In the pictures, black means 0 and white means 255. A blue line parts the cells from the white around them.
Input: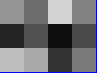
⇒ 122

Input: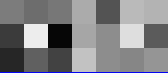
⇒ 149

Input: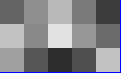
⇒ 194

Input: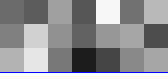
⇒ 166

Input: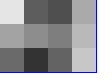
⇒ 199

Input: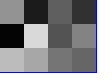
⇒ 102
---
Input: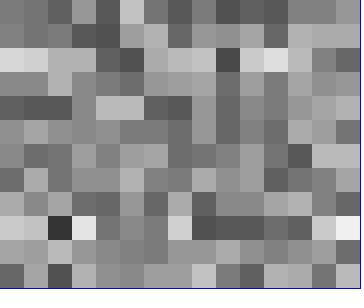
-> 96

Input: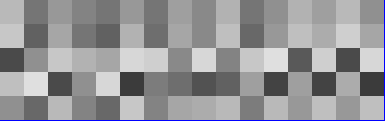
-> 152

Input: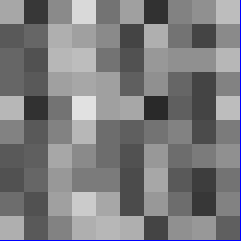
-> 138

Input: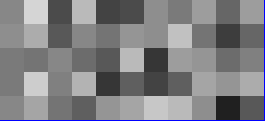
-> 75

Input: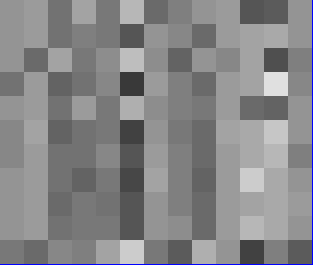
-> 114

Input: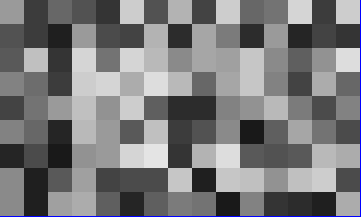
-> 103

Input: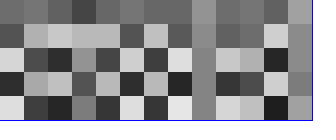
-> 97

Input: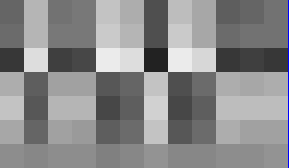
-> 114
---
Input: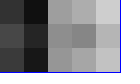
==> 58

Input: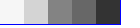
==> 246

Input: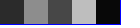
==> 43

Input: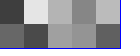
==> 103

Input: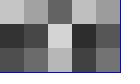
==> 78

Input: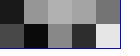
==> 72
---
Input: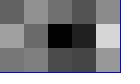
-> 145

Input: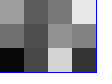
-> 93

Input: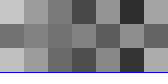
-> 155

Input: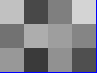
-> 72

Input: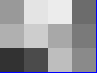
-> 228

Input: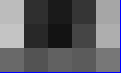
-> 47

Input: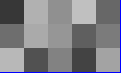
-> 177

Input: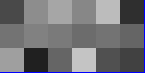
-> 141

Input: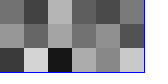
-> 66

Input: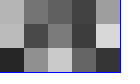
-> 116
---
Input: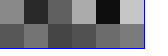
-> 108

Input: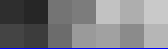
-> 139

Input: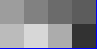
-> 172

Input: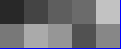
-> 81

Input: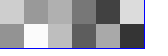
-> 169

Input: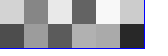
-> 170

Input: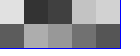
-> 113

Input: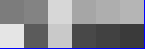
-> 65

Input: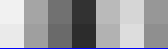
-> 221

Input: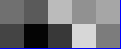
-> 215
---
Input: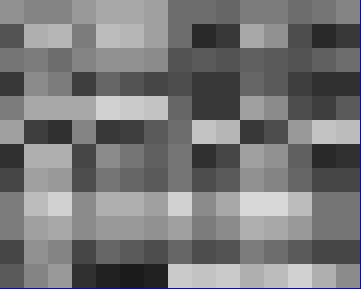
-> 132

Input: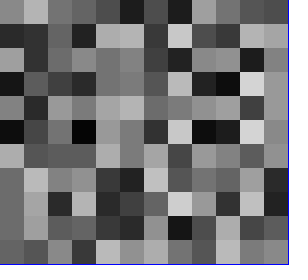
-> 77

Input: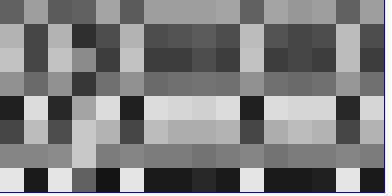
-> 158

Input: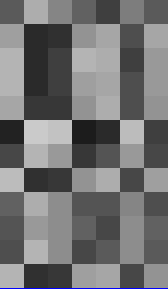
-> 90

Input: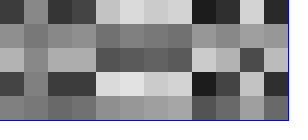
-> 41
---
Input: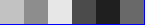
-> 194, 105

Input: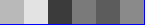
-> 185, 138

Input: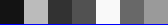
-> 19, 154

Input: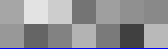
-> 166, 185

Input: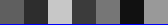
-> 95, 153

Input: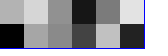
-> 179, 34
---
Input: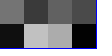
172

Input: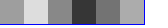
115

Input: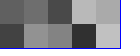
48

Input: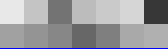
169

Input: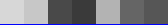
101

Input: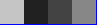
67

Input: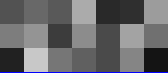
133
